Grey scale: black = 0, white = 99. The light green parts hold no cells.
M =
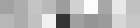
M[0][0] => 63
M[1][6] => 58
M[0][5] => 81
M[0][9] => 75
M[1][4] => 20

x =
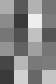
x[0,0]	67
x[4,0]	27
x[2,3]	33
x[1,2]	92
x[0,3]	45
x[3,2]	62
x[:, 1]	[34, 22, 32, 38, 71, 81]
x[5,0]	22

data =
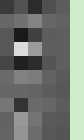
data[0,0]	23
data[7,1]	20
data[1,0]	40
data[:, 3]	[31, 40, 36, 37, 33, 38, 36, 40, 35, 34]
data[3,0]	34
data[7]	[46, 20, 41, 40, 36]
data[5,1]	50
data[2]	[34, 10, 25, 36, 37]
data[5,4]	35
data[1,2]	51
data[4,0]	27

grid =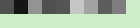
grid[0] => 31
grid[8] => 49
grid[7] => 36
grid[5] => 77

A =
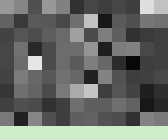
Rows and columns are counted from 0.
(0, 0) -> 59
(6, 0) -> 21
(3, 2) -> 16
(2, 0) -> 26
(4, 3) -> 29
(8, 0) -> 47
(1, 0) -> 38
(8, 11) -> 47
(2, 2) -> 30
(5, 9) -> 24
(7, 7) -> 36
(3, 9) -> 50
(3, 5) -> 42
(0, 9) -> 24
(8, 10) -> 51
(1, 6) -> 75
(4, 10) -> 24
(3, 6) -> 58
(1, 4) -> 28
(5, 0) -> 26
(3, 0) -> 27
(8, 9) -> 19
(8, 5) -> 37
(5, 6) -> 13
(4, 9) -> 3
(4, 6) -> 49
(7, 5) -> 43
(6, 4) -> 47
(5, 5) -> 40
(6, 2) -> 39

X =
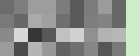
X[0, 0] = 42
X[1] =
[47, 40, 66, 62, 43, 35, 49, 51, 40]
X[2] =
[53, 84, 21, 34, 75, 81, 56, 69, 71]
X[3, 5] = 43
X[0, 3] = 61
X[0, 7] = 60
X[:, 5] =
[35, 35, 81, 43]
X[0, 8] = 40
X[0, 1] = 49
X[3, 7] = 33
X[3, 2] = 70

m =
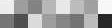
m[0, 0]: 92
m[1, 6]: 73
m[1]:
[46, 31, 85, 61, 52, 45, 73, 15]
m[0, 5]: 73
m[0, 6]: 62

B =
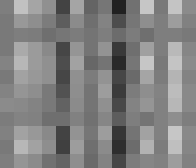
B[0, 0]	49
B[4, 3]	56
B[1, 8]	30
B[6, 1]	58
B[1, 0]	47
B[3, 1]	66
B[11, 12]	61
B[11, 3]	44
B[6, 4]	32
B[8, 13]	49
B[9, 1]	63
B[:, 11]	[47, 49, 49, 49, 47, 48, 51, 50, 50, 50, 48, 50]
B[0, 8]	13
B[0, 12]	76
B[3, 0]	47
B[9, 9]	45
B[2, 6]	45
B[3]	[47, 66, 60, 53, 27, 58, 45, 57, 22, 43, 62, 49, 72, 52]
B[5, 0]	47
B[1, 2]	55
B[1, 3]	48
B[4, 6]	40
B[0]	[49, 75, 64, 56, 26, 64, 39, 46, 13, 44, 77, 47, 76, 54]
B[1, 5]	54
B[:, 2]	[64, 55, 48, 60, 60, 59, 55, 51, 50, 59, 63, 54]
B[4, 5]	63
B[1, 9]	46
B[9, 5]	57
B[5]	[47, 63, 59, 56, 27, 56, 48, 57, 27, 41, 64, 48, 70, 51]
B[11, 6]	41
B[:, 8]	[13, 30, 42, 22, 16, 27, 23, 28, 36, 21, 18, 27]
